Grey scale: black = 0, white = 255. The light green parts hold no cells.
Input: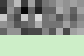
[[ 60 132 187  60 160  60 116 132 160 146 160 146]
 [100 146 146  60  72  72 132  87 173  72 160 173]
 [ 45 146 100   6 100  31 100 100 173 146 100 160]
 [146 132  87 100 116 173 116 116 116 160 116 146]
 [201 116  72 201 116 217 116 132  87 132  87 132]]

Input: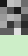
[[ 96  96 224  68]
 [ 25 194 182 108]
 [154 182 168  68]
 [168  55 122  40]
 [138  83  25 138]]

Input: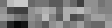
[[116 186 201 201 104 116 116  90  90 130 104  63 144 144 116 130]
 [160 144 116 104 144 130 186 130  90 174  75  90 130 160 160 144]
 [144  75  63  63 144 160 174 160 104 174 174 186 160 144 130 130]
 [104  35   8  20 130 116  90 144 160 116 130 160 116 104 104 160]]

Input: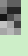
[[166 182 153]
 [ 21  79 122]
 [137  95  95]
 [195 166  63]
 [109  37  37]]

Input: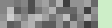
[[146 205 162 133 178 191 162 119 146 191  92 133 178 133]
 [133 133 119 133  78 146 162 119 178  62 146 146 162 104]
 [162  92 104 162 178 119  92  92 146  92 162 119  62  92]
 [133 191  92 119  78 119 146 178 104 104 104 146  62 146]]

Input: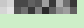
[[213 227  84 112  56 128  41  97 143 158  97]
 [200 213  72  72  97  84 158  56 174 112  56]]

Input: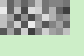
[[192 131 207  87 235 161  87 131 161 100]
 [235 100 192  74 219 207 116 177 100  62]
 [192 100 145 100 131 192 116 131 131 116]
 [ 87 161  87 207  62 131 207 161 145 192]
 [192 161  74 145  74 145 219 177 131 145]]

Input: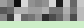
[[133  60 215 103 117 145  44  76 103 158  76 187]
 [ 88 103 174 174 158 158 174 117 117 174 117 187]
 [158 133  14 215 145 133 145 215  29 199 103 199]]
